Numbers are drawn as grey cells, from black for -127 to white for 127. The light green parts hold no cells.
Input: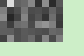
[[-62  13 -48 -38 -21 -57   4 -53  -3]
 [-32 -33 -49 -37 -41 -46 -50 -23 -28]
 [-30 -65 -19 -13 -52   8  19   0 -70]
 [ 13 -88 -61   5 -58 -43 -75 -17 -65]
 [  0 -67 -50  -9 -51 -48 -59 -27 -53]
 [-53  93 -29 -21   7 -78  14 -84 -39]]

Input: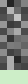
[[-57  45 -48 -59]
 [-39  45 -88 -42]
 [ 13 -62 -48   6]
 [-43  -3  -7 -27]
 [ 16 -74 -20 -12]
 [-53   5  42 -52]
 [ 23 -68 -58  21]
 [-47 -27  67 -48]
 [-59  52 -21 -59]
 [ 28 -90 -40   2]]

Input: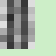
[[ 61 -71  12 -57  94]
 [-11 -58  47 -33  40]
 [ 43 -37  10 -55  28]
 [ 96 -54  23 -54  42]
 [ 44 -82  24 -43  73]
 [ 81 -32  -8 -61  60]
 [ 67 -49  20 -73  93]]

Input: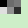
[[  95   16  -83]
 [-124  -19   -7]]

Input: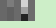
[[-23 -31 -21 -92 -19]
 [-23 -31 -21  32 -19]
 [-23  -3 -21  82 -19]]

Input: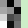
[[ 123 -112  -14]
 [  84  -52  -31]
 [  39   19 -118]
 [  21 -123   26]]
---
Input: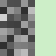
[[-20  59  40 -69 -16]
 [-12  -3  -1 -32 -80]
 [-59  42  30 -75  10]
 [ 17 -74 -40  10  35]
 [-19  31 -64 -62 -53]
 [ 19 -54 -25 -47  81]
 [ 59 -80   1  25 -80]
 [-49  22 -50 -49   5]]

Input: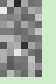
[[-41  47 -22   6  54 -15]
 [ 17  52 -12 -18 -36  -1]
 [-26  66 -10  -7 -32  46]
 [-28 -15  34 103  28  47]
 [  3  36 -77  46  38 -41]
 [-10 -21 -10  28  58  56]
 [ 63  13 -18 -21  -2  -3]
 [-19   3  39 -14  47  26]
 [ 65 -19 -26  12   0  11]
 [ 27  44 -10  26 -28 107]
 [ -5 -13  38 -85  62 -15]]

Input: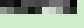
[[ -86  -55   36   81   92  -75 -106  -58  -57   -9   21]
 [-117  -36  -14  -14  -46  -58  -51  -48 -116  -94 -101]]

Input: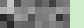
[[-24  -7   4  -8   5 -30 -26 -21 -85 -39]
 [-32 -75  21  -1  -5 -45  17  28 -56 -86]
 [ 16  27   5   2  -1  28   5  15  57  49]
 [ -5 -12 -63 -22 -41  -5  -1 -49  68 -12]]

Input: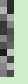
[[-51  -4]
 [ 57   6]
 [-61  29]
 [ 68 -99]
 [-25 -47]
 [-39   5]
 [-47 -69]
 [  2 -72]
 [ 44 -22]
 [-86  52]
 [-81   7]]

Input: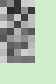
[[-11 -13  -6 -10  77]
 [ 68  79  23 -49  57]
 [ 58 -38 -19 -30  72]
 [ 45  14  39  19 -40]
 [-40 -16  52 -54 -28]
 [ 62  45 -56  44  80]
 [ 64 -62  72 -14  33]
 [-67  17 -76 -85  79]
 [ 81  77 -77  10 -18]]

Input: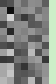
[[  29  -49   56  -24  -42   36   54]
 [  18   -7  -32  -42  -38   69   39]
 [  19    3  -18  -74  -43   54   41]
 [ -72   28   17  -19  -10  -67  -72]
 [  13  -48   58  -39  -50   67   31]
 [ -44   12   31  -25  -16  -61  -48]
 [  26  -45  -38   13    1   44   -7]
 [ -11   -1   21    2   12  -88   13]
 [  -3  -36  -40   14   12    4  -57]
 [   7   22  -37  -70  -27   82    7]
 [   5  -19   20   11    0 -113   13]
 [ -33   10   13  -18   10  -45  -56]]
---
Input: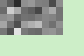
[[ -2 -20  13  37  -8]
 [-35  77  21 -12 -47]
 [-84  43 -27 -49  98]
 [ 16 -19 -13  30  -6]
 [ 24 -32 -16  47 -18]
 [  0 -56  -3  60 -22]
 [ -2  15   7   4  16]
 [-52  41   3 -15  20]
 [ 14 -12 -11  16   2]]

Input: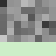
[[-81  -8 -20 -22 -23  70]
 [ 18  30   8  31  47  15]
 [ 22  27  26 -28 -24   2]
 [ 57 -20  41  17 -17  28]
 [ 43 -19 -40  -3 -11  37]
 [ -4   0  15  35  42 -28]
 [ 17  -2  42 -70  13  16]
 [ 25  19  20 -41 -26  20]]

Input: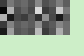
[[ -67 -120   49  -69 -101]
 [  -7   48 -102    3   29]
 [ -32  -50  -55  -36  -42]
 [ -21  -29  -67  -23  -32]
 [ -44  -54  -37  -35  -46]
 [   8   89  -80   14   58]
 [ -47  -69   15  -53  -68]
 [ -32  -50  -55  -36  -42]
 [  -1   72 -101    6   45]
 [ -33   -8  -40  -17  -17]]

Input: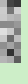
[[ 54  76  73  10  95  71  15  34  53]
 [-58  -9  57  11  73 -19  35 -78  42]
 [-71  80  49  24  -1  62   2  25 -35]]

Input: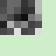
[[ -56  -48  -30  -93  -55]
 [ -21  -23  -51   50  -41]
 [ -23  -44  -89  -18   96]
 [ -75  -80 -113    8  -58]
 [ -51  -75  -12  -61  -48]
 [  58   57   15  -47   93]]

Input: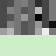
[[ -54  -54  -54  -54   30]
 [ -48    2  -44    2   54]
 [  -9   -9   -9   -9   -9]
 [  -2  -41   23  -41  -41]
 [ -29  -29  -29  -29  -29]
 [ -81   59 -120   23   37]
 [ -58  -58  -58  -60  109]
 [  -7   -8   -7 -113   -7]]
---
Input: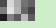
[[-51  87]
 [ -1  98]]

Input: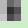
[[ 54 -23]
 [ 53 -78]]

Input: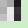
[[ 54  36]
 [ 45 108]]

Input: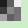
[[-97 -30]
 [-67   9]]

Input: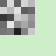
[[-22  91]
 [ 83  57]]

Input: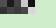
[[-47 -98]
 [-77 -58]]
